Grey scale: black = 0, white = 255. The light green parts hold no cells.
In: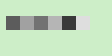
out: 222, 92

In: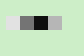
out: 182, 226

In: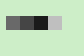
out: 191, 105

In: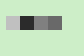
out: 105, 192

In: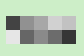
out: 194, 230

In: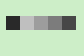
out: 71, 41

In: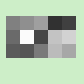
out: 64, 91

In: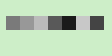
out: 68, 122

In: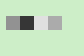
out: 171, 146
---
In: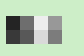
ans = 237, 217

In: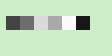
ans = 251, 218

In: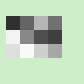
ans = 249, 243

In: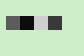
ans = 207, 92

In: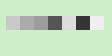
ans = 240, 220

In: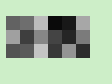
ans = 196, 188
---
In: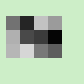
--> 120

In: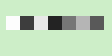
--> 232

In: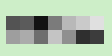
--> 110

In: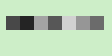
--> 163

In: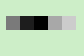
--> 1

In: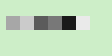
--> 91
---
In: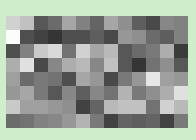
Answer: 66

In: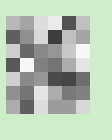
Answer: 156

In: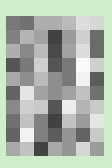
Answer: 214

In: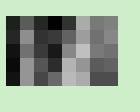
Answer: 77

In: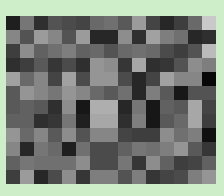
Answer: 126
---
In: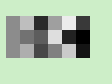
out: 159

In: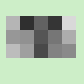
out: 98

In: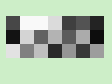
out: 63

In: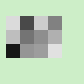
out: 73

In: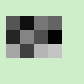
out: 15

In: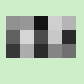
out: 18

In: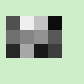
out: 239

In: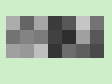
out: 87
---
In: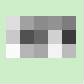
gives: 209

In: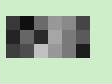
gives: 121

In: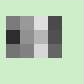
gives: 181

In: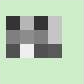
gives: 127

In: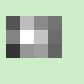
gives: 196

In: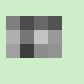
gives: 195

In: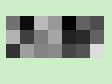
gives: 43

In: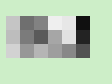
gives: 225
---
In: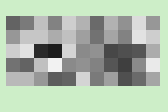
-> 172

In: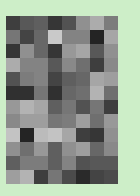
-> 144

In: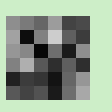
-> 142

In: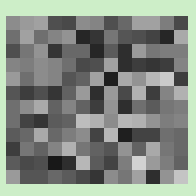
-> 125

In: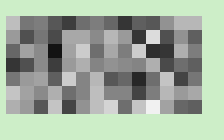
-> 125

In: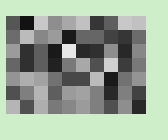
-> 135

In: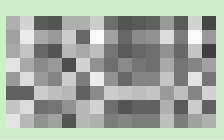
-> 64
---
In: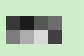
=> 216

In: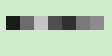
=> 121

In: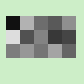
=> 164

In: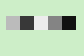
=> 132

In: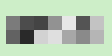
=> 138

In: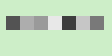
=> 198

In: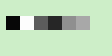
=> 143
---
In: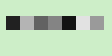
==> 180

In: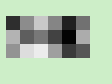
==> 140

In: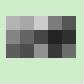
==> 167

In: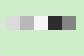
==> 184

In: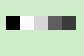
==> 253

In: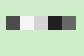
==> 246
